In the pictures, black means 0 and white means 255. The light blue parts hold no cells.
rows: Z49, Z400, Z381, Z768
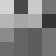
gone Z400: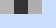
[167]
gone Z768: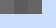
[116]
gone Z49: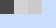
[116]
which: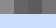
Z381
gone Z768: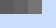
[108]
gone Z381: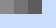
[100]
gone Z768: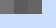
[108]

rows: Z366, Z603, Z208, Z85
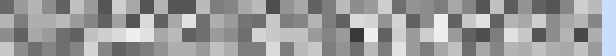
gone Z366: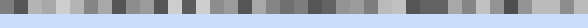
[105]
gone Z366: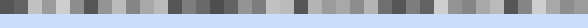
[92]
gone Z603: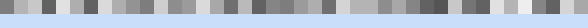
[162]
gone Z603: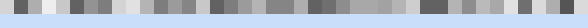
[117]
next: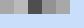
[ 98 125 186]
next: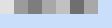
[133 180 174]

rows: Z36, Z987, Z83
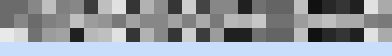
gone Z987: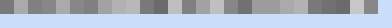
[148]
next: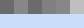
[156 148 121]
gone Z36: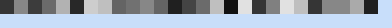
[141]
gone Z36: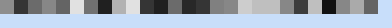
[68]

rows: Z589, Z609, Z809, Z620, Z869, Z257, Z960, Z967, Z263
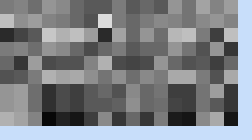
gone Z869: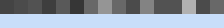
[157]
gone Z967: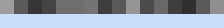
[97]

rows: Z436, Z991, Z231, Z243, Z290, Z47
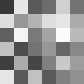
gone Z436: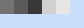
[109]
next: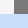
[165 251 186]
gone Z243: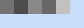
[151]
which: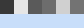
Z436
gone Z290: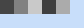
[157]

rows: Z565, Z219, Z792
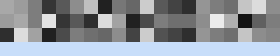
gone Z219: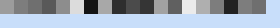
[227]
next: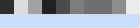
[175  19  96]
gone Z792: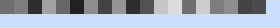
[133]
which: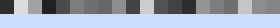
Z792
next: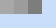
[ 53  89 141]

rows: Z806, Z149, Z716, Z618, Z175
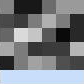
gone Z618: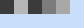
[53]
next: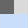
[197  88  10]
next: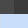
[124 176 124]

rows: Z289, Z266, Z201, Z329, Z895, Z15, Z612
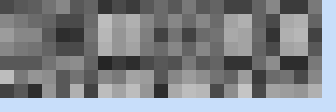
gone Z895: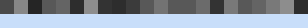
[81]
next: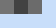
[115 169 163]
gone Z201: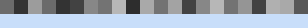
[127]
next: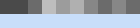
[135 107 163]
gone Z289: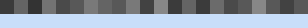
[94]

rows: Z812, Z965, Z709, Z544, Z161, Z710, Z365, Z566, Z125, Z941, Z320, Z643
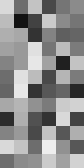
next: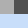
[ 51 217  66]
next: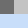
[ 73 117 139]

